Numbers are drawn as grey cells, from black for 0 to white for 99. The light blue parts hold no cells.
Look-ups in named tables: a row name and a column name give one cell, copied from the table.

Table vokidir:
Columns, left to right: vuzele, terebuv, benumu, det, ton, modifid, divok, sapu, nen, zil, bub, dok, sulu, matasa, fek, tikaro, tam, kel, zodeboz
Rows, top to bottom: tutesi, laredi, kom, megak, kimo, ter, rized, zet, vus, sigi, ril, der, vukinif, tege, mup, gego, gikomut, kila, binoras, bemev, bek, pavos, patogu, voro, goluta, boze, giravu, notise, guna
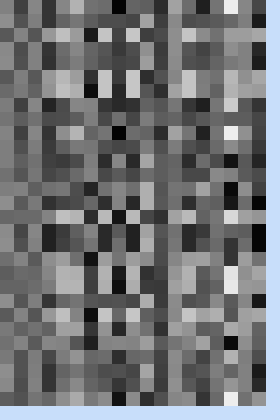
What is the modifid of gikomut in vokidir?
37
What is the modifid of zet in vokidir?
52
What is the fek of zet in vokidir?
12
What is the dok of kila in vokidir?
30
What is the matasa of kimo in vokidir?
31
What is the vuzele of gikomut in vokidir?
54
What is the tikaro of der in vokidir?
29
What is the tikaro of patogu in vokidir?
68
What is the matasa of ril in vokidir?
31
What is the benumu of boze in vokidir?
48
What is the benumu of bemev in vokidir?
40
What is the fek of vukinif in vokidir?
28
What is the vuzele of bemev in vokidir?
36

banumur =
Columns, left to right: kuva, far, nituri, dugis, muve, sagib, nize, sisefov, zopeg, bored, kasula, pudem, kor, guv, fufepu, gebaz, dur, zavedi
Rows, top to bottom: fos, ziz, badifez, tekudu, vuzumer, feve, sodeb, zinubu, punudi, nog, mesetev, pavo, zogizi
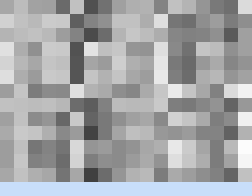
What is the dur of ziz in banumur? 48
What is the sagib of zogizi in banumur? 65
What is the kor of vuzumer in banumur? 47
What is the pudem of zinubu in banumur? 78
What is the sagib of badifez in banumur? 51
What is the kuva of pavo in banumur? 61
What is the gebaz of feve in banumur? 71

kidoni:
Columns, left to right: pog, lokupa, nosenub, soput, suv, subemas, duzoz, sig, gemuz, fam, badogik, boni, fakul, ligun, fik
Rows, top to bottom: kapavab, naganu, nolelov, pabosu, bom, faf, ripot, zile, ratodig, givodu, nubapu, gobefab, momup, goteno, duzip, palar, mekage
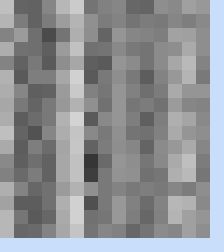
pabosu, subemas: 75
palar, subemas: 81
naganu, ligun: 49
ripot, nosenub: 37
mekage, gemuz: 50
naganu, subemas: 70
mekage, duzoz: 45

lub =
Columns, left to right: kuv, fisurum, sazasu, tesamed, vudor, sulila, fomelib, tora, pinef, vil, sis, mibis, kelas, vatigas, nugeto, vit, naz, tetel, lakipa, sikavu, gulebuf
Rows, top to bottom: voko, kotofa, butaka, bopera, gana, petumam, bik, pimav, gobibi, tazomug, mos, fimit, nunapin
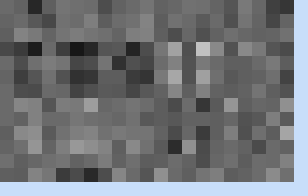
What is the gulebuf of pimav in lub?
56
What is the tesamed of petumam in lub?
44
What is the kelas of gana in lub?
50
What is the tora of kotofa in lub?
36
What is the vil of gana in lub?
31
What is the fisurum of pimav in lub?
52
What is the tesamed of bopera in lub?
41
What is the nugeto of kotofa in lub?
35
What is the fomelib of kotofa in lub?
49
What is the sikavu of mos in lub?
41
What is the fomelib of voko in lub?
42
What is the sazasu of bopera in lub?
11

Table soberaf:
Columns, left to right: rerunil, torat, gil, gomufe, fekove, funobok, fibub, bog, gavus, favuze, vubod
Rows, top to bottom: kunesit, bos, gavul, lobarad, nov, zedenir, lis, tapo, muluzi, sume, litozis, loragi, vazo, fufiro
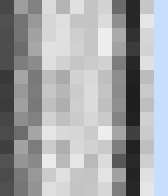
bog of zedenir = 74
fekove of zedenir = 66
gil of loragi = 53
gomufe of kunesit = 85
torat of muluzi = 55
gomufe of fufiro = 86
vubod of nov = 87
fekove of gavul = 87
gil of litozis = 48
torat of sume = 42
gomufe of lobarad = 87
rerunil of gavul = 30
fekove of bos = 86
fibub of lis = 85
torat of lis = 59

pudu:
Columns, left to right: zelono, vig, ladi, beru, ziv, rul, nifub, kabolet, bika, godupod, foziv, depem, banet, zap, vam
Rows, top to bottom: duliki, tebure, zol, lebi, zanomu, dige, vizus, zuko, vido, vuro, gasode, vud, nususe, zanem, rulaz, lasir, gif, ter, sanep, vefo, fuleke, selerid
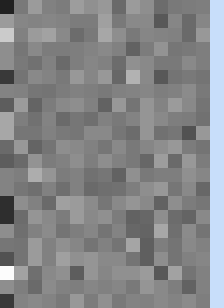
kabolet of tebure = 62
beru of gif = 54
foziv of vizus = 52
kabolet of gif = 45
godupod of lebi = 38
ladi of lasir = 58
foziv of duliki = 55
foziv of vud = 40
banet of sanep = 45
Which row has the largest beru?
zol

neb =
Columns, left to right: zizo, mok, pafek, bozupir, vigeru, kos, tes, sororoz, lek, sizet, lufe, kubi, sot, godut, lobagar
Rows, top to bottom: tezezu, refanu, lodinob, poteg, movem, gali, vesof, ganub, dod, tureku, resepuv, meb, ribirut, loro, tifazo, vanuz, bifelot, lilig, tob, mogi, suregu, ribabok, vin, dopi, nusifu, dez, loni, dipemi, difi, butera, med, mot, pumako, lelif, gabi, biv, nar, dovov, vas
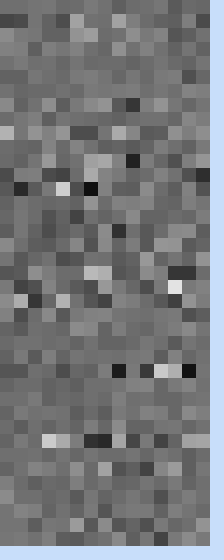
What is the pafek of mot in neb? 42
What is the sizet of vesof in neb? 48
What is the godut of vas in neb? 54
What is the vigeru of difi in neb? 41
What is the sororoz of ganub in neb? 57
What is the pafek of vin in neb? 42
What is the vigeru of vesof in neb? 44
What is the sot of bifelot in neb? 53
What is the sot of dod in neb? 40
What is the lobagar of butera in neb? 49
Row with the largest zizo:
tureku

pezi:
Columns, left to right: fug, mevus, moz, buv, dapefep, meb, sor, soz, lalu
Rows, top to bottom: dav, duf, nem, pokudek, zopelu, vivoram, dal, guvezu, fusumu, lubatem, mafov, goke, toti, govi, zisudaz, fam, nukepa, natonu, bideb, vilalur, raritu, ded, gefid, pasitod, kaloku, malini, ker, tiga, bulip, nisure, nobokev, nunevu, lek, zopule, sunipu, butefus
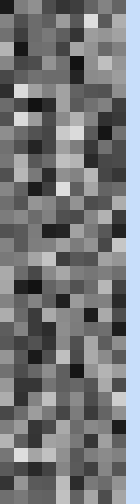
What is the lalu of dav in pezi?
39
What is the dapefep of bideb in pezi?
24
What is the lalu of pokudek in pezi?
50
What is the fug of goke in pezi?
46
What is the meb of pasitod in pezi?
48
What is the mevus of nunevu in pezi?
37
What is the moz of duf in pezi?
42
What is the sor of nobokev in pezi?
53

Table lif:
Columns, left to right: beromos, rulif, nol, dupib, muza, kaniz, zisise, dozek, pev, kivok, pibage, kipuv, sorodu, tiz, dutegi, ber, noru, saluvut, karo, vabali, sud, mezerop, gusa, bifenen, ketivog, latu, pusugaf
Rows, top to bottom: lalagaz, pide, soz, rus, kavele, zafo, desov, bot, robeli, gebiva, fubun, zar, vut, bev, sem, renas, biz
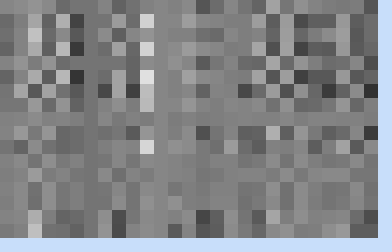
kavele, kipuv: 52
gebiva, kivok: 35
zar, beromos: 50
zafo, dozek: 42
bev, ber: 50
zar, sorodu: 51
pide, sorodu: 52
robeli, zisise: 45
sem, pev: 54
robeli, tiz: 50
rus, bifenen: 35
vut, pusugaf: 46
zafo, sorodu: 50
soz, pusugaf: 42
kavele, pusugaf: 30

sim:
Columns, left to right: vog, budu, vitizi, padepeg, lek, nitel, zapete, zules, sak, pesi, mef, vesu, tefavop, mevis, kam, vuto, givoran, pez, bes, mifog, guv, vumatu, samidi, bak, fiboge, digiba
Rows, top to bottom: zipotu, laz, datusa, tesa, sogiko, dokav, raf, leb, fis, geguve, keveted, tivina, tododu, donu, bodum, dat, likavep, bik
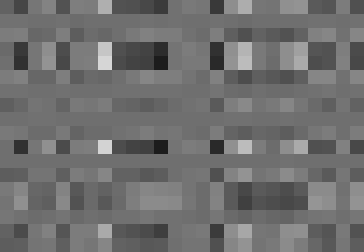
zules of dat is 42
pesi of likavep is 32
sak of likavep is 34
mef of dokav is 52
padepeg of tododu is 45
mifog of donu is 33
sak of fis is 43
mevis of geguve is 43
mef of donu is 52
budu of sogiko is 19
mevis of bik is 45
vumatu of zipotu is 57
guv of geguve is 36
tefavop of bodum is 53
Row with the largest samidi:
bodum

